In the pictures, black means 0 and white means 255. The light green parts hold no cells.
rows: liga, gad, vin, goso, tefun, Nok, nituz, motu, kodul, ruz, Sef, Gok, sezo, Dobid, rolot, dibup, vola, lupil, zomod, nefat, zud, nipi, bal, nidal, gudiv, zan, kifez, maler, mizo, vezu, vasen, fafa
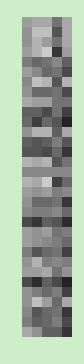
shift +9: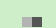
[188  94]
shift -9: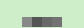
[127  76  96 106]
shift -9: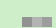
[137 170 148]
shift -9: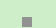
[137]
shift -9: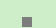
[116]
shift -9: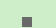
[96]

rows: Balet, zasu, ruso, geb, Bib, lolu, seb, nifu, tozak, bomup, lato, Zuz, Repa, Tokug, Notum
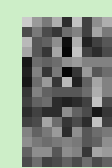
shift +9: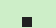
[42]
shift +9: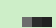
[118  53  42]
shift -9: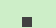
[56]

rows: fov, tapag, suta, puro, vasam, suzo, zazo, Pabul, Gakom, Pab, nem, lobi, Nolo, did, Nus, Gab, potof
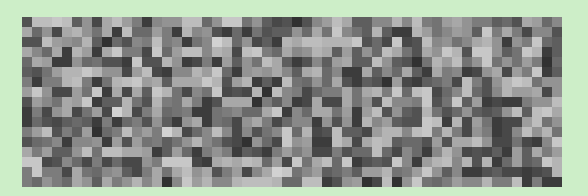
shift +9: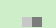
[208 133]
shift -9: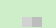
[201 180]
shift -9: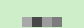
[159  63 148 115]
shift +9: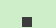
[69]

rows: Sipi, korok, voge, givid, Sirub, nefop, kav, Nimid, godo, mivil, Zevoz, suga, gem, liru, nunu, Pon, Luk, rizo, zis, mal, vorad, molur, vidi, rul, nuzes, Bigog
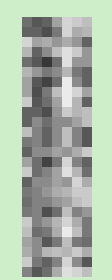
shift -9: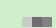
[193 101 121]
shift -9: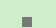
[111]
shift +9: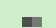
[ 87 129]
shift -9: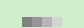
[121 141 172 203]
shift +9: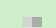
[221 181]
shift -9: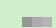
[141 163 172]
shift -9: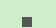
[78]

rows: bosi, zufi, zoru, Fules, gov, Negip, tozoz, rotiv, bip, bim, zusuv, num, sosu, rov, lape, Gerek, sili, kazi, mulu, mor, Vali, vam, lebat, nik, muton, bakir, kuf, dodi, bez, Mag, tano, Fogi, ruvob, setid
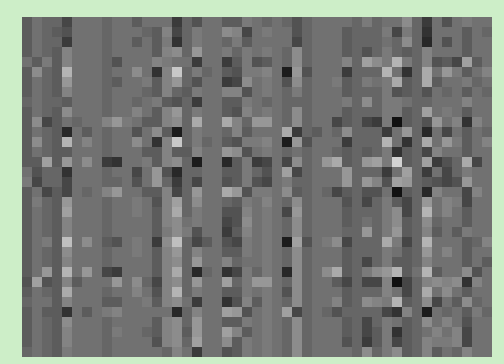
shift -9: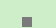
[113]
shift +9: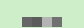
[111 101 189 122]
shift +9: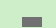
[122 122]

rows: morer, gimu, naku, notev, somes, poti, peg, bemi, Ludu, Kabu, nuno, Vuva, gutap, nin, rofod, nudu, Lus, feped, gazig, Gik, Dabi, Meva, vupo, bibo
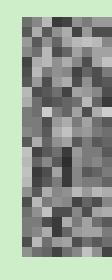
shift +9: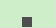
[87]
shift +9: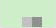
[202 153]

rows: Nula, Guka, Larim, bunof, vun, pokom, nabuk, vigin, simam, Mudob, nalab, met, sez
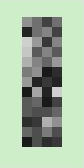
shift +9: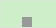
[162]
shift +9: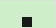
[34]
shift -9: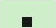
[16]
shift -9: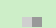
[198 144]
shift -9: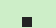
[26]
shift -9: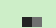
[ 26 103]
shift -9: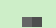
[93 69]

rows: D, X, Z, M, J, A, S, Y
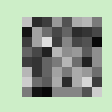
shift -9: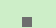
[101]
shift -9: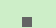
[91]
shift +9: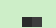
[52 70]
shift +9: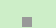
[162]
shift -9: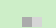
[162 205]

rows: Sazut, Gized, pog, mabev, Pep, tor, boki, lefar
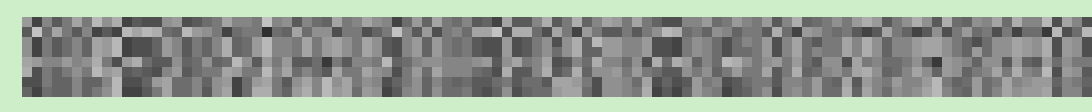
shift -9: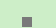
[112]
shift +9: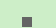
[109]
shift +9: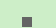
[109]
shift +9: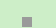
[163]
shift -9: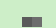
[ 81 100]
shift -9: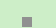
[135]

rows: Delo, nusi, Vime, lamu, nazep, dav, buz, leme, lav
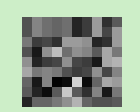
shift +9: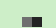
[120  45]
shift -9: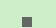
[92]
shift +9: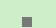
[129]
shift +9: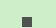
[90]

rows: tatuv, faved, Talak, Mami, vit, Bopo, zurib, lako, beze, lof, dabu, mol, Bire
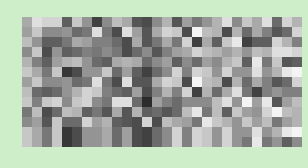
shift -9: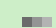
[ 98 139 170]
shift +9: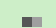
[ 95 168]
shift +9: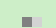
[137 220]

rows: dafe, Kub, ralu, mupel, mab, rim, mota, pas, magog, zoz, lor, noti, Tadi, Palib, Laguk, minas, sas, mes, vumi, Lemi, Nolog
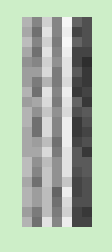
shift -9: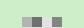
[170 103 217 124]
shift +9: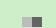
[197 109]
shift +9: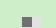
[121 235]

